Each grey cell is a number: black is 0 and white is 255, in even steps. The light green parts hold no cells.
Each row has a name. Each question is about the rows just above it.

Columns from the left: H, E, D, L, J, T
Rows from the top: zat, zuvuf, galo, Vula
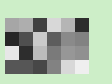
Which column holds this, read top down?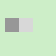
J
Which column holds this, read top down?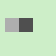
E
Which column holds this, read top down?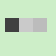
D
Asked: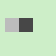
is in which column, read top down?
D
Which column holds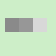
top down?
J
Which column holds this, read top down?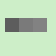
L
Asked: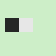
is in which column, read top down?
H

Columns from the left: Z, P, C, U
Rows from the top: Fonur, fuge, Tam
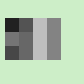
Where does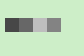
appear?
Tam
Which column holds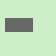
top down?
P

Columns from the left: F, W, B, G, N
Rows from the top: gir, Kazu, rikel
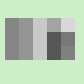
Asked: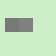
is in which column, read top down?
N
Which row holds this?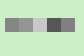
rikel

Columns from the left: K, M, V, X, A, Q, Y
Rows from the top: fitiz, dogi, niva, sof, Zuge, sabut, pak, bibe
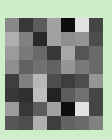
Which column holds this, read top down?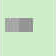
A
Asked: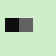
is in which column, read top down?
A
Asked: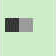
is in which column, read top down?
K
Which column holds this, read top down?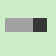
X
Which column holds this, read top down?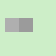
K
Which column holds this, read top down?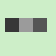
K
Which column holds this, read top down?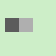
V

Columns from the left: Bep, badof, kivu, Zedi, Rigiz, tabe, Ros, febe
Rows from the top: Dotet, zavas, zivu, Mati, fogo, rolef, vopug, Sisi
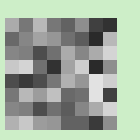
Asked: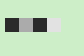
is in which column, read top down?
Ros
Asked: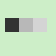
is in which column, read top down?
febe

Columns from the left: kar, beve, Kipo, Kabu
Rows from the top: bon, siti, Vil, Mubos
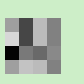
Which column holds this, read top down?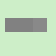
Kabu
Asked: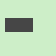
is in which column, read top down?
beve
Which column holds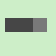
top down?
beve

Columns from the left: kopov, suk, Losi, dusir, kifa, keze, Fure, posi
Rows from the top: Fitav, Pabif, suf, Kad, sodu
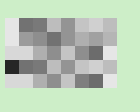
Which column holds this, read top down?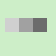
Fure
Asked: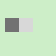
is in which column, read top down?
suk

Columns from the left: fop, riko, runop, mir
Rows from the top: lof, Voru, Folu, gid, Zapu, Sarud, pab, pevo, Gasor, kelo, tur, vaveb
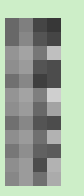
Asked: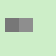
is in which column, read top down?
fop
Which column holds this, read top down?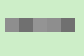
fop
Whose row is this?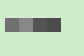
pevo
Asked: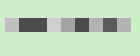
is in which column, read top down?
mir
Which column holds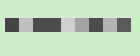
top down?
mir
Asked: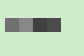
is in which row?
Zapu

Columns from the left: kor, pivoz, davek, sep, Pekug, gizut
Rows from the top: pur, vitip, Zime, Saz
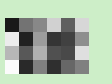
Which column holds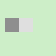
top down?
gizut
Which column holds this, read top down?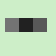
pivoz
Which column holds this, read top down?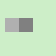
davek
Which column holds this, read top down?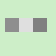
gizut

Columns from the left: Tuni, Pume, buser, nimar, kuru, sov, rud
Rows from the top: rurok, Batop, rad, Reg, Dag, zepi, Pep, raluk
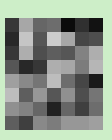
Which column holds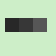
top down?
Tuni
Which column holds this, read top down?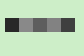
Pume
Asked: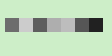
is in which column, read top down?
nimar
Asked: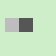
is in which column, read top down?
nimar
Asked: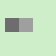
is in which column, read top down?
rud
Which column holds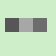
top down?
kuru

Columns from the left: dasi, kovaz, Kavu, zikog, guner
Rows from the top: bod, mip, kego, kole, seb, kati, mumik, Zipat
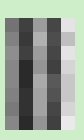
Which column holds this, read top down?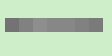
dasi
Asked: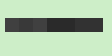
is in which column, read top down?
kovaz
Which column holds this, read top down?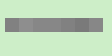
dasi
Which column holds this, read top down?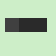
kovaz
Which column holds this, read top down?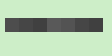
zikog

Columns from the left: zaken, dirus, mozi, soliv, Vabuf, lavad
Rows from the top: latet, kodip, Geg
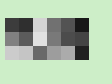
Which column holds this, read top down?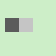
dirus
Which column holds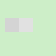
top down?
mozi
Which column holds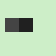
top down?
lavad
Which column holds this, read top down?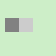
zaken
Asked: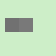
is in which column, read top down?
soliv
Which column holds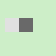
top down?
mozi

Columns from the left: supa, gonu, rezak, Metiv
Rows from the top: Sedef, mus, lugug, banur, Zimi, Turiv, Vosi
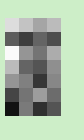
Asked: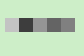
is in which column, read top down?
gonu
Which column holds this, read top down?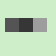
rezak
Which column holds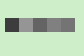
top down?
gonu
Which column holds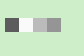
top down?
supa

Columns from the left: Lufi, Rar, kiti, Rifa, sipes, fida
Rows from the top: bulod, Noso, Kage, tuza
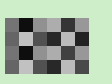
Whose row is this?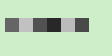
tuza
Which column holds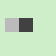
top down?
sipes
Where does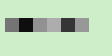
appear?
bulod
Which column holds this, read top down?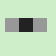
fida
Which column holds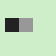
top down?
fida

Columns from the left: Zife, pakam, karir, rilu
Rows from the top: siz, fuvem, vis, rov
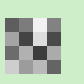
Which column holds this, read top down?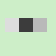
karir
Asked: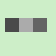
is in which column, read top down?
rilu

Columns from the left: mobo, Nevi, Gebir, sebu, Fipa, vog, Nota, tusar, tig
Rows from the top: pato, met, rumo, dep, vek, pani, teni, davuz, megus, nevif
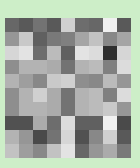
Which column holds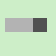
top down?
Nevi
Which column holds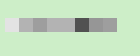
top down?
Nevi

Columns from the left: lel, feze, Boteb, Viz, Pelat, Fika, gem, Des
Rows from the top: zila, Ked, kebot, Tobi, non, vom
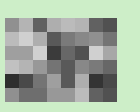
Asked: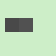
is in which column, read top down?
Des
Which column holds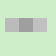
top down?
lel
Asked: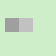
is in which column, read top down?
lel
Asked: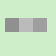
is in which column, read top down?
lel
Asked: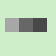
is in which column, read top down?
Des

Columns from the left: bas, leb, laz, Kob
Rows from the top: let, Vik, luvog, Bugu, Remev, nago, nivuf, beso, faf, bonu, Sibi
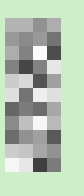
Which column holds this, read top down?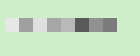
Kob
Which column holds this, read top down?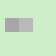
Kob

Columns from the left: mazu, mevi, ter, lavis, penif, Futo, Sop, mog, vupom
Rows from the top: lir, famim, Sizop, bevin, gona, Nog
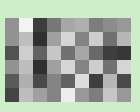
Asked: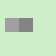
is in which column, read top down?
lavis
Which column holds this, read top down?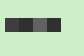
ter
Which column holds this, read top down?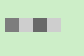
Sop
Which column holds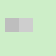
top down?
mevi
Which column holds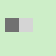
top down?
penif

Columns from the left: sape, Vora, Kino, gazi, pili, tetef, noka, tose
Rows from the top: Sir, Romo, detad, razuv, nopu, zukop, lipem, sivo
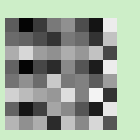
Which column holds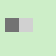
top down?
sape
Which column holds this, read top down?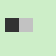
noka
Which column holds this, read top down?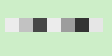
tose
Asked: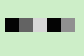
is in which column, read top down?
Vora
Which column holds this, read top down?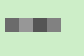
tetef
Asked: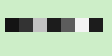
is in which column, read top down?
noka

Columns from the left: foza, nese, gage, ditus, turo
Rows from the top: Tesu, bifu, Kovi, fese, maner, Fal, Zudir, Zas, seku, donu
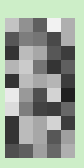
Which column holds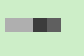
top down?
turo
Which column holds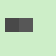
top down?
ditus
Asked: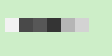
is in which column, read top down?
ditus

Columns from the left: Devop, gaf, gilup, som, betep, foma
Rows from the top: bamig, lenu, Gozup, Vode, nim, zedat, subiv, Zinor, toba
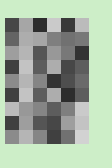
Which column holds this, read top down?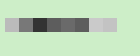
foma
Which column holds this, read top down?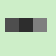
betep
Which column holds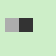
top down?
som
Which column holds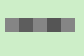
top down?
gilup
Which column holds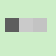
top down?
foma
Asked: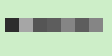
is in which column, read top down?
gilup

